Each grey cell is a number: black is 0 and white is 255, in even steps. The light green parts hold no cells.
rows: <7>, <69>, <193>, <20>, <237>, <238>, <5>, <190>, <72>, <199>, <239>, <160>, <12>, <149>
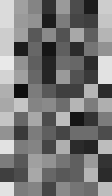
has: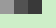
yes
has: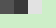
yes
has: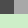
yes
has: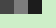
no
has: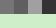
no
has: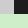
yes

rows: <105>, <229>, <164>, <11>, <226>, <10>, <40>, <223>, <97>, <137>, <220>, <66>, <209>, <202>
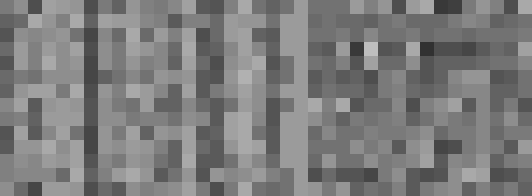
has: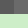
yes
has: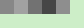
no
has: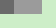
yes
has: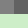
yes
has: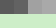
yes
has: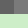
yes
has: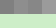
yes

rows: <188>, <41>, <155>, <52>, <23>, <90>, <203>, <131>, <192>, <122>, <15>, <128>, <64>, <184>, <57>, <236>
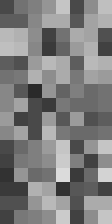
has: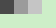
no
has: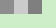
yes
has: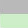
no
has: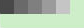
yes
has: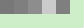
yes
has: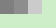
yes
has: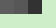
no

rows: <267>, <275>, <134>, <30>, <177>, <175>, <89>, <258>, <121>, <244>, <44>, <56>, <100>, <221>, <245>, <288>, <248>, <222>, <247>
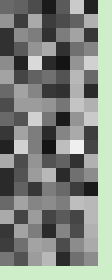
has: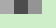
yes
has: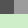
yes
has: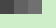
yes
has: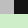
no
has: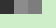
yes
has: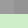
yes

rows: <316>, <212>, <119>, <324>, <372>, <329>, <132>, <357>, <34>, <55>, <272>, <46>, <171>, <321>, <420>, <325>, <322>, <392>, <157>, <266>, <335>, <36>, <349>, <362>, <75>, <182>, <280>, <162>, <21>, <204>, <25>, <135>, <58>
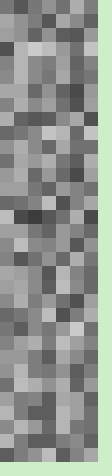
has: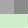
yes
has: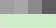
yes
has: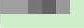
yes
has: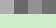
no
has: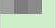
no

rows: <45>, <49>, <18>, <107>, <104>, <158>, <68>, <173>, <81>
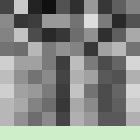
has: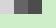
no
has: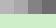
yes
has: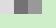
no

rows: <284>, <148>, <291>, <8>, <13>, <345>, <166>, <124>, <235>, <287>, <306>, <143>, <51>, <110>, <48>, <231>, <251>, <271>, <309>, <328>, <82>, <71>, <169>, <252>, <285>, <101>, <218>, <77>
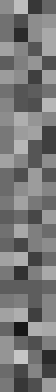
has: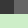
yes
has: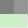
yes
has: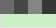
no
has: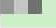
yes
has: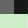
yes
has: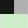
yes

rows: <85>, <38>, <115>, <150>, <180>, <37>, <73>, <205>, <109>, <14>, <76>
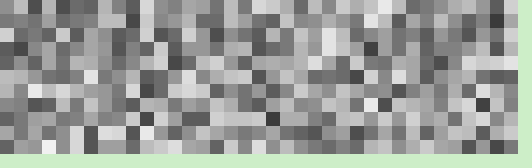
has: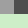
yes
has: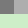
yes
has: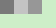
yes
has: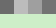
yes
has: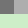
yes
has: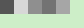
no

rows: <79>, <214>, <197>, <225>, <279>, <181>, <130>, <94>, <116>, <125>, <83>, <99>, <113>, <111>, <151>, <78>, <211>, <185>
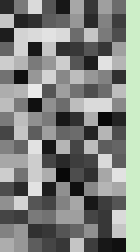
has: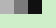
no
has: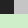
no
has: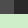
yes

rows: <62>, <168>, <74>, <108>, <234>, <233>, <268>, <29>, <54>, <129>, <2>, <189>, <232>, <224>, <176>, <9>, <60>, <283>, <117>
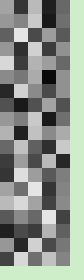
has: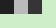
no
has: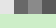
no

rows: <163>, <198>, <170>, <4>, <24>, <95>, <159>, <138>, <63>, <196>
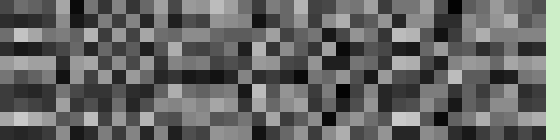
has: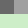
yes
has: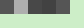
yes

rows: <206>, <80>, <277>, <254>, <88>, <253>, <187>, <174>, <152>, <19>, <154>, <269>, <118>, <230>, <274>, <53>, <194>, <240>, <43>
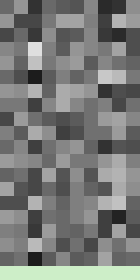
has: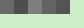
yes
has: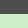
yes
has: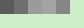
yes
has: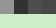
yes
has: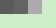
no
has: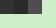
no
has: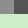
yes

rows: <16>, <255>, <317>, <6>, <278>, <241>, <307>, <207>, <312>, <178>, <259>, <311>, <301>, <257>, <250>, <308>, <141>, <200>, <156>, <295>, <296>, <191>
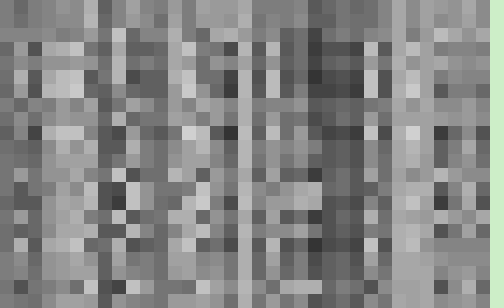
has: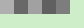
yes
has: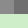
yes
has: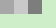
no
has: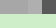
yes
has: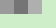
yes
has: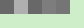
no
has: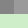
yes

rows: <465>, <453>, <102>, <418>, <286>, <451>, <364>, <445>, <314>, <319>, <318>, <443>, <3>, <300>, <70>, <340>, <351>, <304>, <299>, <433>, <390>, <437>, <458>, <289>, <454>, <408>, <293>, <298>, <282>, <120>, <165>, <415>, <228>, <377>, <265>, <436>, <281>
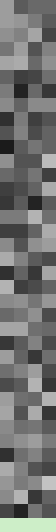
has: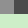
yes
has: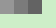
no
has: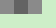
yes
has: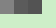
no
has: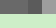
no
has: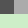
yes
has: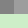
yes

